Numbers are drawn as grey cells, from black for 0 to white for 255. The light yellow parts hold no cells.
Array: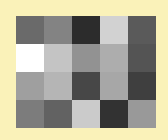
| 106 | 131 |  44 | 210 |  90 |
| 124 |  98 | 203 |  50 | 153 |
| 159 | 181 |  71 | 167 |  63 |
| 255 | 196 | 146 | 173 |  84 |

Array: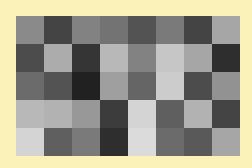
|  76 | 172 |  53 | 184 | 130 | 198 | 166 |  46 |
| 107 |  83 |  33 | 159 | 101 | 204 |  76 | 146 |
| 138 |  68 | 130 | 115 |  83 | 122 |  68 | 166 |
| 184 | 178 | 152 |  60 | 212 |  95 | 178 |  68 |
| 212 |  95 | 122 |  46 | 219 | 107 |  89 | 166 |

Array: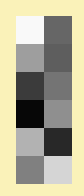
|   7 | 143 |
|  59 | 116 |
| 128 | 213 |
| 158 |  94 |
| 178 |  40 |
| 249 | 102 |

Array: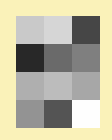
|  40 | 106 | 127 |
| 147 |  84 | 254 |
| 175 | 188 | 167 |
| 201 | 214 |  70 |

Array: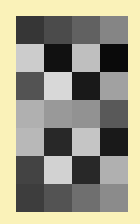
|  54 |  75 |  97 | 133 |
|  61 |  83 | 111 | 139 |
|  67 | 210 |  40 | 176 |
|  83 | 216 |  25 | 161 |
| 176 | 153 | 146 |  89 |
| 184 |  40 | 197 |  25 |
| 204 |  17 | 191 |  10 |

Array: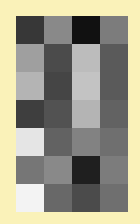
|  55 | 137 |  17 | 124 |
|  62 |  82 | 180 |  98 |
| 118 | 137 |  31 | 124 |
| 159 |  75 | 188 |  90 |
| 180 |  69 | 195 |  90 |
| 229 |  98 | 130 | 111 |
| 243 | 104 |  75 | 111 |

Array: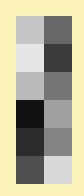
|  18 | 160 |
|  43 | 132 |
|  79 | 217 |
| 186 | 117 |
| 198 | 103 |
| 230 |  59 |

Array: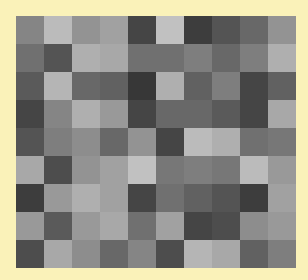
|  61 | 153 | 175 | 161 |  69 | 112 |  97 |  84 |  61 | 161 |
|  69 | 133 | 175 | 153 |  69 | 104 | 104 |  90 |  69 | 168 |
|  77 | 168 | 141 | 104 | 133 |  77 | 181 | 168 |  97 | 126 |
|  84 | 126 | 141 | 104 | 147 |  69 | 187 | 175 | 112 | 119 |
|  90 | 181 | 104 |  97 |  55 | 175 |  97 | 126 |  69 |  97 |
| 112 |  84 | 175 | 168 | 112 | 112 | 126 | 104 | 126 | 175 |
| 133 | 187 | 147 | 161 |  69 | 193 |  61 |  84 | 104 | 147 |
| 153 |  90 | 153 | 168 | 112 | 161 |  69 |  77 | 141 | 153 |
| 168 |  77 | 147 | 161 | 193 | 119 | 126 | 119 | 187 | 153 |
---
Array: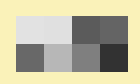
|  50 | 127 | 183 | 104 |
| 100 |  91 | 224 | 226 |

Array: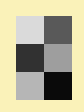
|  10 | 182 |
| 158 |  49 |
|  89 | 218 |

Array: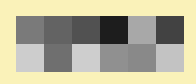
| 195 | 137 | 144 | 206 | 111 | 205 |
|  66 | 168 |  29 |  81 |  99 | 122 |

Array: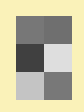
| 120 | 196 |
| 222 |  64 |
| 111 | 119 |

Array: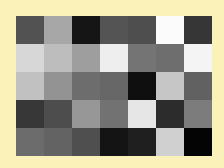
|   4 | 208 |  31 |  20 |  79 |  99 | 108 |
| 124 |  44 | 230 | 114 | 151 |  77 |  55 |
|  97 | 198 |  15 | 103 | 109 | 147 | 193 |
| 244 | 110 | 116 | 238 | 158 | 189 | 215 |
|  54 | 251 |  78 |  84 |  21 | 167 |  82 |

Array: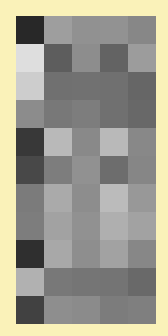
| 127 | 124 | 139 | 142 |  65 |
| 105 | 116 | 117 | 120 | 177 |
| 135 | 162 | 142 | 168 |  47 |
| 162 | 175 | 145 | 162 | 125 |
| 152 | 187 | 141 | 170 | 123 |
| 134 | 109 | 145 | 125 |  72 |
| 136 | 185 | 137 | 185 |  56 |
| 104 | 112 | 125 | 120 | 140 |
| 102 | 112 | 113 | 112 | 205 |
| 156 |  99 | 141 |  93 | 222 |
| 135 | 146 | 145 | 158 |  40 |

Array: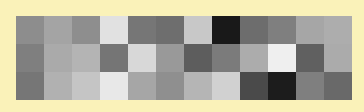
| 105 | 127 |  28 |  74 | 209 | 181 | 143 | 166 | 232 | 197 | 177 | 118 |
| 171 |  96 | 239 | 172 | 123 |  93 | 153 | 216 | 117 | 180 | 170 | 127 |
| 173 | 166 | 127 | 109 |  25 | 200 | 110 | 118 | 225 | 142 | 164 | 141 |

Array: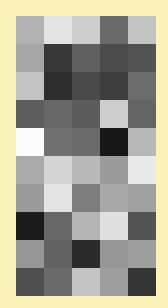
|  52 | 158 | 197 | 106 |  79 |
| 158 | 150 |  43 |  99 | 150 |
|  83 | 223 | 180 | 103 |  27 |
| 160 | 168 | 125 | 228 | 154 |
| 233 | 155 | 184 | 212 | 170 |
| 184 |  24 | 107 | 113 | 252 |
| 100 | 205 |  92 | 104 |  93 |
| 108 |  61 |  74 |  46 | 194 |
|  83 |  76 |  95 |  56 | 166 |
| 195 | 106 | 205 | 227 | 178 |
